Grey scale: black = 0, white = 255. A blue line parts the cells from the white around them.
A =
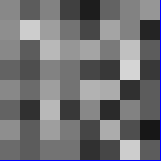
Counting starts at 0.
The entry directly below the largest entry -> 48
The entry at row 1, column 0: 142
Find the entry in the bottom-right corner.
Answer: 92
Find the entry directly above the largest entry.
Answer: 192
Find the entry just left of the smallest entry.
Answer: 78
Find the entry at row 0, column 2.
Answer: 130
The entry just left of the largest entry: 56
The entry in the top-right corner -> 150
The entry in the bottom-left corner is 107
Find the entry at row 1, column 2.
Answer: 158
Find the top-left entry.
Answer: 136
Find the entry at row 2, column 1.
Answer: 92
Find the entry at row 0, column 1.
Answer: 92
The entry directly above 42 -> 172
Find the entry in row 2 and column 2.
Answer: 184
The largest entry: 213
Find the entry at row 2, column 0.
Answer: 136
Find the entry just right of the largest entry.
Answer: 56

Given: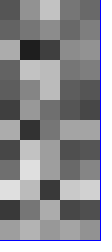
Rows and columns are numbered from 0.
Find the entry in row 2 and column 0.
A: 172
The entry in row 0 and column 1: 146
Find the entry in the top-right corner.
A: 105
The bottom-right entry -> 146
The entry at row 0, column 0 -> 85
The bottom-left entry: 158
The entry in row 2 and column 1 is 30
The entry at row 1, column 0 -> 99
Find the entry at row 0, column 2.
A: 194
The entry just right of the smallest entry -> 63

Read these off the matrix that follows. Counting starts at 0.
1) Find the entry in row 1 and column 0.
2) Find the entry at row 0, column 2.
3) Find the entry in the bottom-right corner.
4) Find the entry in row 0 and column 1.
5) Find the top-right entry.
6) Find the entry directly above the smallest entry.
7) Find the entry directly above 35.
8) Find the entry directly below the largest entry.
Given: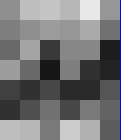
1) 127
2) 197
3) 93
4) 190
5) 150
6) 57
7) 29
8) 170

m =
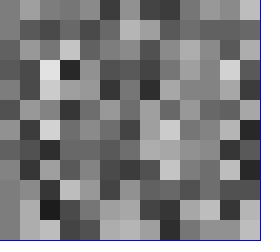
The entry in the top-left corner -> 125
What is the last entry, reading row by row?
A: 189
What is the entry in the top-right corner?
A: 189
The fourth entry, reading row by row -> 118
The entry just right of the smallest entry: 74
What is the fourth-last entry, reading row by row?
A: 118
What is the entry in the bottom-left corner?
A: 125
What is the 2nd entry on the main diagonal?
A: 89
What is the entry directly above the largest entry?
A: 118
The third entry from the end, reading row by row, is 145
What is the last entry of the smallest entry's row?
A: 181
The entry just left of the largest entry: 74
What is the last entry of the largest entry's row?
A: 89
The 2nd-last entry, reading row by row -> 145
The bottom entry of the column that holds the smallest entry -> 189
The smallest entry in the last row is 46
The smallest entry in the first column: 81
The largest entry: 226
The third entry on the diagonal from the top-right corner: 138
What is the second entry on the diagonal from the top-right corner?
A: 97
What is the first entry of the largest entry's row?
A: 89
